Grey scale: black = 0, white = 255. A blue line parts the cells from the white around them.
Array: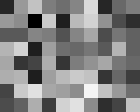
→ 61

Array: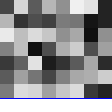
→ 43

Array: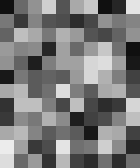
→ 65

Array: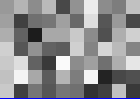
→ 230

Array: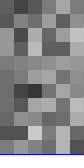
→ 172

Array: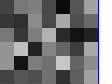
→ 169

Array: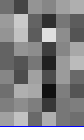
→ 84
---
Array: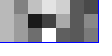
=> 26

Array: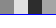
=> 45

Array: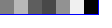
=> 2

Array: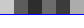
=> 45

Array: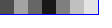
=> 24

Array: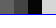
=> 5

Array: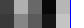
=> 8
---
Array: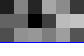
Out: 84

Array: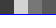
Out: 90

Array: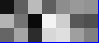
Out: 128

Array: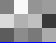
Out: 171

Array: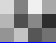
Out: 114

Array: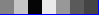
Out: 68

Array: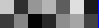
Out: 66

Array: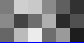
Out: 29

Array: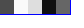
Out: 102
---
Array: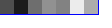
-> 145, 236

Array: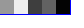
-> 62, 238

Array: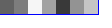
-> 162, 246

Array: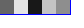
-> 24, 228

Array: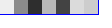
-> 185, 238

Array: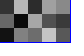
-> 167, 196

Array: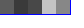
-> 72, 196
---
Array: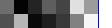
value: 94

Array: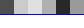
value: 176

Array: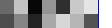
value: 148

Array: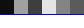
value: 228

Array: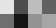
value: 97

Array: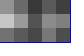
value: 90

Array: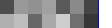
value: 161

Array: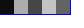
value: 196

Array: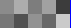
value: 161
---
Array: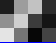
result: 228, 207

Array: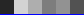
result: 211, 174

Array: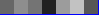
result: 194, 156

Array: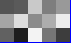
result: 243, 236

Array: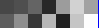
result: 253, 210

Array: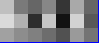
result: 218, 210

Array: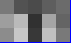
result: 199, 192
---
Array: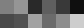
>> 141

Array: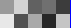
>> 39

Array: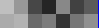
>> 118

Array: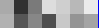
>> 148

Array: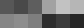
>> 60

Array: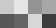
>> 215

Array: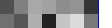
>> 219

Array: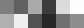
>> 112

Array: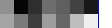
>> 189
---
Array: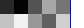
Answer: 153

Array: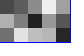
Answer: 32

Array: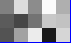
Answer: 115

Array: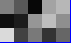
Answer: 150

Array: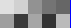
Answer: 166

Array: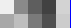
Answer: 122
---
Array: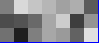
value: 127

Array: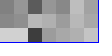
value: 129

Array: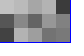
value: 194

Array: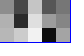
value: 141

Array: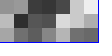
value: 147

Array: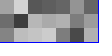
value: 163

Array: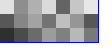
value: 225

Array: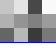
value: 197
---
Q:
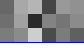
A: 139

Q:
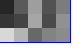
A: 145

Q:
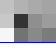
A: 156

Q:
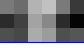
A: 4

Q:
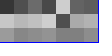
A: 178

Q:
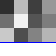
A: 125

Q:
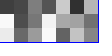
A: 113

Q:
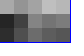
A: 124
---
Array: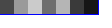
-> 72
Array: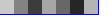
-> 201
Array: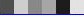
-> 79
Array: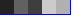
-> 34
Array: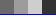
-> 105
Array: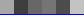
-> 167
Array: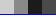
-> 206
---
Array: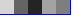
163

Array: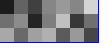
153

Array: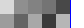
58

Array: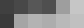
185

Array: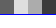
172

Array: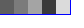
58

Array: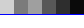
46

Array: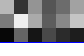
43
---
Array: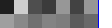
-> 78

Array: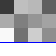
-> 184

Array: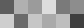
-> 155

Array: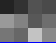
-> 82

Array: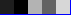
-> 179

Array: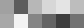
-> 183

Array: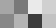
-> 234
